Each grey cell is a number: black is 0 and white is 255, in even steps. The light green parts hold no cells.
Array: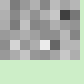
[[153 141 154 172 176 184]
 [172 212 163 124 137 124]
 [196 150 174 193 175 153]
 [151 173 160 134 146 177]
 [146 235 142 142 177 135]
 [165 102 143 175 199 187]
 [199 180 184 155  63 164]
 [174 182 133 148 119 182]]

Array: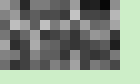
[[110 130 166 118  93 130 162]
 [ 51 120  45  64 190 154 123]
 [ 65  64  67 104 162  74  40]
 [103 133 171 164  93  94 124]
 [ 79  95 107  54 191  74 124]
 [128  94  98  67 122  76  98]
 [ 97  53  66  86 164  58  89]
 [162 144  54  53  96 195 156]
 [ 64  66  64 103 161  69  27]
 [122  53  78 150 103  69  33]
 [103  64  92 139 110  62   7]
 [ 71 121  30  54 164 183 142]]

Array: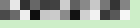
[[ 74 125]
 [106 231]
 [238  48]
 [ 14 103]
 [199  61]
 [203  65]
 [139 205]
 [ 18  96]
 [208 137]
 [242 200]
 [ 56 119]
 [ 88  52]
 [247 132]]

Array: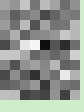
[[190  96  73 135 198  74 126 155 140 163]
 [188 105 141  82 198 130 175 112  95 149]
 [ 66 127  89 146 170 229  98 187 121 196]
 [ 77 151  49 160 102 245 134  83 138 117]
 [ 67  55 137 135 122  15 140 163  73 187]
 [146 141 112 183 102  84 150 115 100 163]
 [ 65 117 233  98 122  44 199 117 127 109]
 [174 108 178 108 208 109 184 184 120 145]]

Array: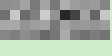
[[134 168 112 143]
 [127 168 199 145]
 [141 147 107 163]
 [131 157 128 121]
 [105 163 204 164]
 [119 120 147 120]
 [170 163  38 175]
 [125 151  67 158]
 [113 153 164 151]
 [125 148 102 155]
 [115 157 198 133]]

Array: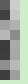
[[ 62 143  61  59 184 162  65  92]
 [158 185 167 170 139 177 198 205]]
